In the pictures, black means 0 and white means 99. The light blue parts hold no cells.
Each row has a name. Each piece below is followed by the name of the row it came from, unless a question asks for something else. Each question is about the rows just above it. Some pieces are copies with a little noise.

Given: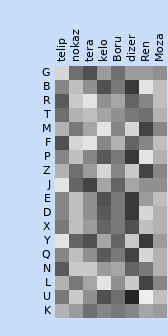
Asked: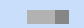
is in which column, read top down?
Moza
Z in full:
[69 43 60 83 52 78 26 52]
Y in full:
[88 39 31 64 39 78 22 60]
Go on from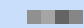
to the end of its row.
[74]
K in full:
[69 60 43 52 47 52 64 60]
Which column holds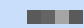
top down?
kelo

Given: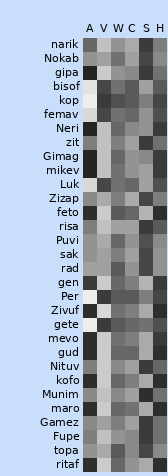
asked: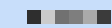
mevo
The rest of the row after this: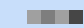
[57]
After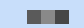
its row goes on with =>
[53]
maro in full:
[18 79 40 44 66 18]
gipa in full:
[14 79 57 53 23 44]
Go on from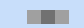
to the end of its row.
[27 53]

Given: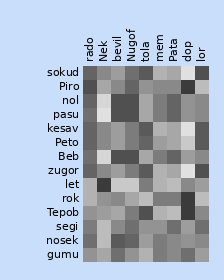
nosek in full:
[43 73 35 39 61 48 53 57 53]
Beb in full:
[43 83 31 31 65 48 39 61 53]
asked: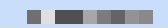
pasu
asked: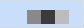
Piro
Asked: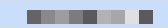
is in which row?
kesav
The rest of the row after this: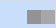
[43 57 69 48 53 43 61]
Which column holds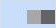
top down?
Pata

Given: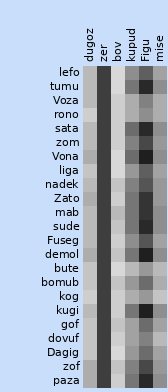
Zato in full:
[67 24 80 46 20 59]
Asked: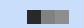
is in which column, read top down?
Figu
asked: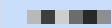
sata

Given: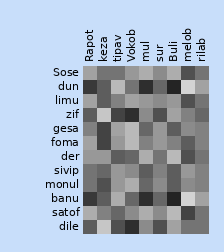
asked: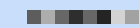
banu
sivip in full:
[45 40 59 54 36 50 36 59 50]
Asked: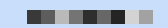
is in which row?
dun
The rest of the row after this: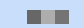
[72 31 45]

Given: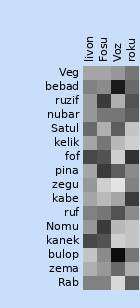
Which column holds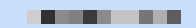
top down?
roku
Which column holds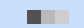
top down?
Voz
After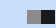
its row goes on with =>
[41]

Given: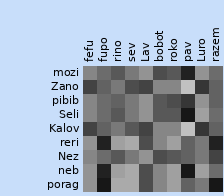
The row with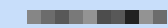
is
mozi
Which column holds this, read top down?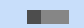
bobot
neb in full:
[57 13 62 66 30 52 62  9 62 42]
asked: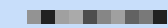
reri
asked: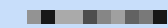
porag
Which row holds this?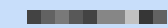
Kalov
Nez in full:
[52 42 34 47 57 30 34 38 47 26]

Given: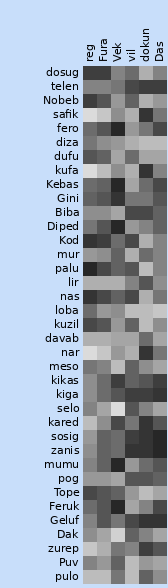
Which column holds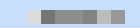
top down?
reg
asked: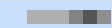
lir

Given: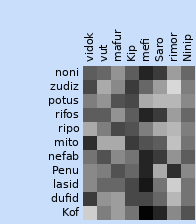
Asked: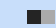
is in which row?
Penu
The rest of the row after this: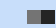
[23 57 36]
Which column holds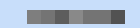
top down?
Ninip
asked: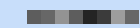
noni
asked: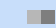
ripo

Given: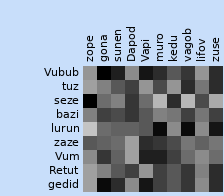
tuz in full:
[62 50 34 25 58 29 58 17 46 17]
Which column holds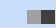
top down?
Dapod
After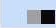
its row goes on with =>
[17 54  8 25 34 21 54 17]
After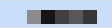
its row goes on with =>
[54 17]
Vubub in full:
[58  0 12 54  8 17 34 21 58 17]

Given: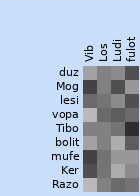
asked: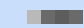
vopa
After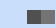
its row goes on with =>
[67 54]
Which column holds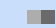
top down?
Ludi
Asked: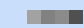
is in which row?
duz
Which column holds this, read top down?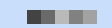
Vib
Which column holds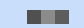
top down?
Ludi
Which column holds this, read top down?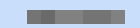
Los

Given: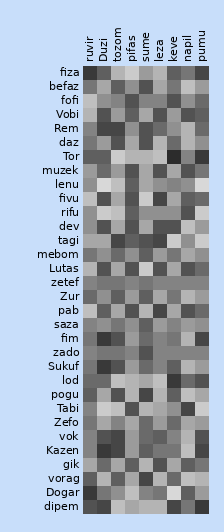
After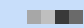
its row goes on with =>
[32]
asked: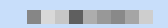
lenu
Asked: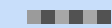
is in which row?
muzek
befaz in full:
[46 65 37 56 32 65 46 74 60]
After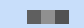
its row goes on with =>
[65 46 74 60]
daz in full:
[46 60 32 65 32 70 41 70 56]
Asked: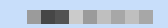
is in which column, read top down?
tozom

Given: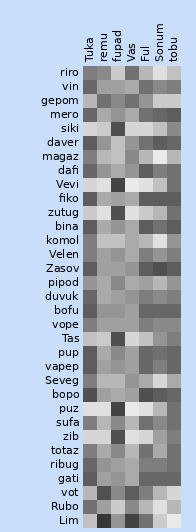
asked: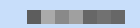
pup
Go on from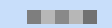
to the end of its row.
[53 44]
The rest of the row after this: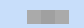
[36 36 36]
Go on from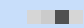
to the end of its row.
[83 75 53]

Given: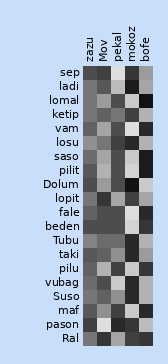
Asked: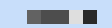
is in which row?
fale
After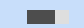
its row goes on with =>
[16]
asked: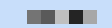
ladi
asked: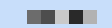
vubag
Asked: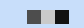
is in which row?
lomal
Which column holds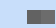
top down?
zazu
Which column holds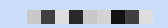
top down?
mokoz

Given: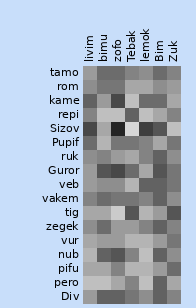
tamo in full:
[60 42 42 51 55 42 51]
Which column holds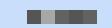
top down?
Bim
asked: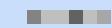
repi
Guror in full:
[60 33 28 42 65 33 46]

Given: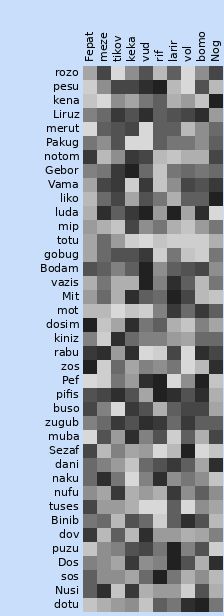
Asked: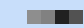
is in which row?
Dos
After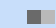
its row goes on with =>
[32 41 80 37 18 32 72]
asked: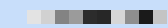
Pef
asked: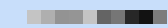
dotu

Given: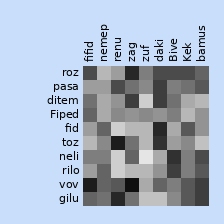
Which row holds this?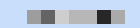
fid
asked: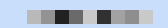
toz
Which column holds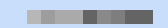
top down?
nemep
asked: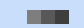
vov

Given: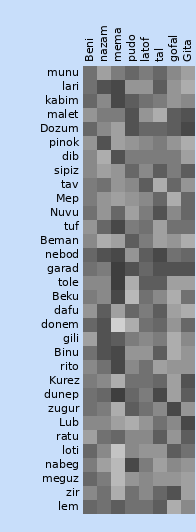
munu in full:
[44 62 48 40 48 40 53 62]
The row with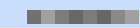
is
munu
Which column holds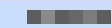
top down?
tal

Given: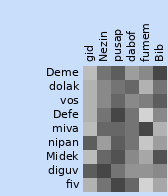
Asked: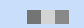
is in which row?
Defe
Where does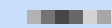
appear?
fiv
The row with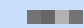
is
dolak
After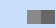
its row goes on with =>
[53 49 36]
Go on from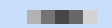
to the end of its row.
[65]

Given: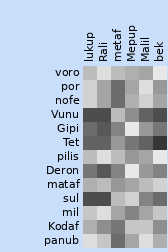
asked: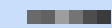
Tet
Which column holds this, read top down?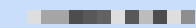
Rali
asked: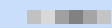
mil
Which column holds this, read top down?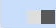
Rali
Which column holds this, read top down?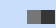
bek
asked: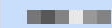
Deron

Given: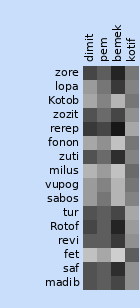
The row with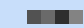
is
zuti
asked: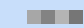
Kotob
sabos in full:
[60 46 70 51]
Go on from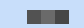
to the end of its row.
[56]
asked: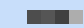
tur

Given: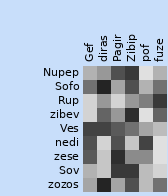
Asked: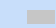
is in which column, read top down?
diras
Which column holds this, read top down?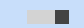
Gef
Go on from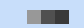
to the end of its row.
[87 69]
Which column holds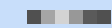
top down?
Pagir
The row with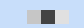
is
nedi
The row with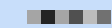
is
zozos
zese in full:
[35 77 18 54 54 87]

